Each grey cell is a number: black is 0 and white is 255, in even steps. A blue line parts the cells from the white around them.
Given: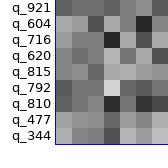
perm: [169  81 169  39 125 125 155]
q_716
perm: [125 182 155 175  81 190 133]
q_344
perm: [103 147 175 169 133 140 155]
q_815
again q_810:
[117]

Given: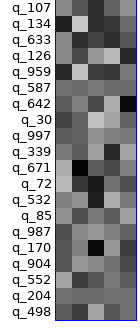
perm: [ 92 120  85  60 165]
q_552
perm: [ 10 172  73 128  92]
q_642

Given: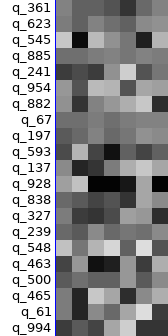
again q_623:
[97]
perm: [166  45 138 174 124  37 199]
q_465
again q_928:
[3]
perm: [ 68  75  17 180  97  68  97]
q_593
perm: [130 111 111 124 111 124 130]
q_67

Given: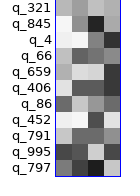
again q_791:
[107]
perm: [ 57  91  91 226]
q_406
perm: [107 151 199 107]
q_86
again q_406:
[91]

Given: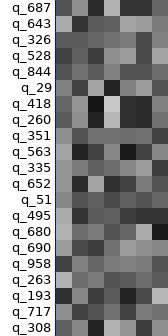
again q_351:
[114]
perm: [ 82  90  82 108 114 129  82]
q_844

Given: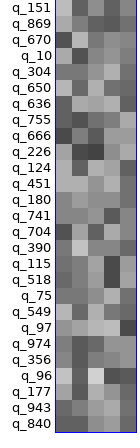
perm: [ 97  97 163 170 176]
q_636
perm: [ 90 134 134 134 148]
q_741
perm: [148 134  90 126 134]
q_356
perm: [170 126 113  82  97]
q_755
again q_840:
[97]
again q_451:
[176]

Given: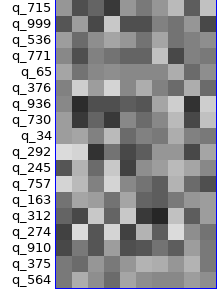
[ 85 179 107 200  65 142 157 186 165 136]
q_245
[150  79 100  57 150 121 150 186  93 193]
q_715
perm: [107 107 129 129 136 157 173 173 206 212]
q_376

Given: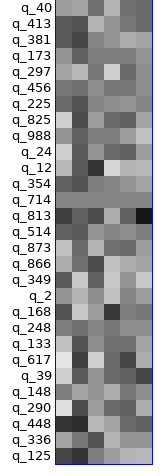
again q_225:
[133]
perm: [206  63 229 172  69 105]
q_617

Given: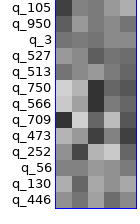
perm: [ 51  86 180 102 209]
q_750
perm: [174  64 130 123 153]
q_105
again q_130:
[168]
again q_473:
[64]
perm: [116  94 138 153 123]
q_950

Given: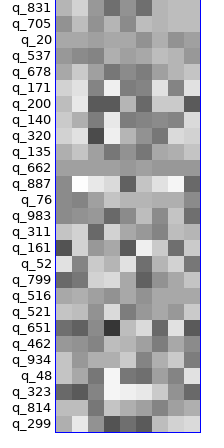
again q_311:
[210]
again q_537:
[152]
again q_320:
[210]
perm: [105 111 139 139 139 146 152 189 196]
q_983
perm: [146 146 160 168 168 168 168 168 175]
q_516
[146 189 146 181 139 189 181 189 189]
q_705
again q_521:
[152]

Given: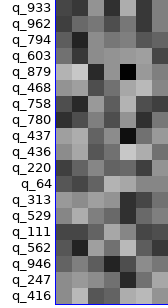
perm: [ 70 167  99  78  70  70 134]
q_111
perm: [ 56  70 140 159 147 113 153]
q_603
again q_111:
[70]
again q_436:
[113]
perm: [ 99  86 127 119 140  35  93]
q_794

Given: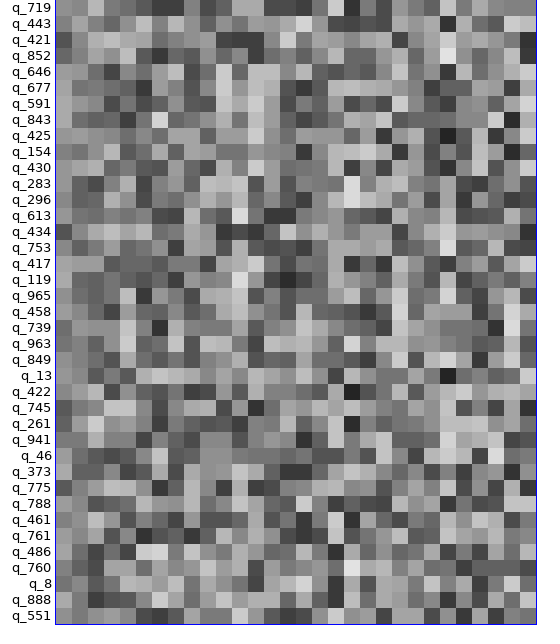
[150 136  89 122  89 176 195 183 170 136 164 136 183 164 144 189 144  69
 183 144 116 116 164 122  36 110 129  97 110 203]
q_13
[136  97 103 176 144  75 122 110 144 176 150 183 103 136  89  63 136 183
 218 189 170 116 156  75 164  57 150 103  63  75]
q_296

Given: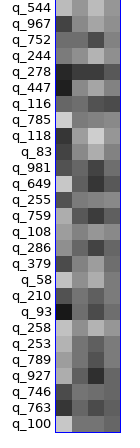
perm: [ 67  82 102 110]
q_981
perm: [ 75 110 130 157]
q_379
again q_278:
[60]

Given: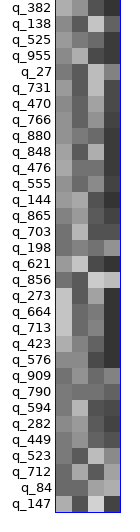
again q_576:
[138]
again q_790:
[114]

